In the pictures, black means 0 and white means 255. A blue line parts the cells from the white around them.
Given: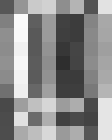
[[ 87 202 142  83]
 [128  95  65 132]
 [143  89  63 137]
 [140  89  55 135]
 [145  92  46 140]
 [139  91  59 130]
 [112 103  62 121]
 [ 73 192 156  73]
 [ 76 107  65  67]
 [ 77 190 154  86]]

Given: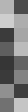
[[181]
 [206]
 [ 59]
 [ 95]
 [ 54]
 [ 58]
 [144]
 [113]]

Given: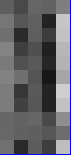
[[ 95 102 127]
 [118  96 198]
 [112  95 194]
 [131  80 183]
 [122  89 179]
 [130  84 165]
 [124  89 206]
 [124  87 194]
 [102 102 142]
 [103  95 109]
 [113  93 190]]

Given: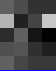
[[ 97  50]
 [179  68]
 [ 43  21]
 [ 80  48]
 [ 97  57]]

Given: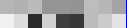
[[182 186 149 189 164]
 [241  42  63 188 228]]

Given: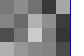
[[121 113 167]
 [132 177  61]
 [ 78 203  54]
 [175 136  75]]

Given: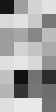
[[ 22 212]
 [217 201]
 [157 134]
 [157 195]
 [223 215]
 [193 114]
 [180 118]
 [222 232]]

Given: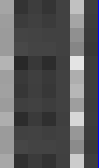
[[165  61  65  62]
 [157  64  65  60]
 [155  67  65  58]
 [155  68  65  56]
 [180  56  63  60]
 [159  63  65  61]
 [161  62  65  61]
 [156  65  65  60]
 [174  58  63  61]
 [155  66  65  59]
 [155  67  65  57]
 [168  59  64  62]]
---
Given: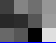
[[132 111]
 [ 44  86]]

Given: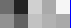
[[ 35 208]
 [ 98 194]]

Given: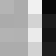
[[172 241]
 [172 211]]

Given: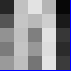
[[193 227]
 [197 185]]

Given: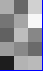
[[103 209]
 [165 247]]

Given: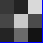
[[ 35 217]
 [201  75]]
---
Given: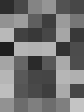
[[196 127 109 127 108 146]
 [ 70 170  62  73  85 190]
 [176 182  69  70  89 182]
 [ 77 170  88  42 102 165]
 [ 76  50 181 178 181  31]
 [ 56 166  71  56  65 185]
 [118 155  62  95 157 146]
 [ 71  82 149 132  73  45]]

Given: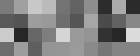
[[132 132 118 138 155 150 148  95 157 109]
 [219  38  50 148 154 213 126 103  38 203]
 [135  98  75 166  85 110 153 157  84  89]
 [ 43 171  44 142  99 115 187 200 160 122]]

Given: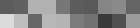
[[156  80  57 114 124 180 184 103 190 219]
 [100 138 133  89  92 119 177 178  97  92]]

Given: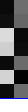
[[109  11]
 [  3 211]
 [107  10]
 [ 12 207]
 [  9 219]
 [102  15]
 [110   9]]

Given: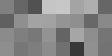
[[115 144  56 112 140 126 119 142]
 [117 142 166 100 147 120 127 139]
 [137 104 143 148 162 163 143  96]
 [102 174 164 199 197  81 102 128]]

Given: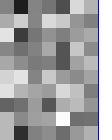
[[177 153 109 141 129  46 185]
 [113 111 252 164 159 138 185]
 [149 187 173  86 156 112  99]
 [126 192 216 156 165 180 224]
 [163 139 155 201 132 226 211]
 [187 162  84 127 122 141 168]
 [139 199  84 169 130 112 134]
 [170 156 127 146 118  60 227]
 [128 149 201 217 133 206 171]
 [179 217  78 116 132  30 131]]
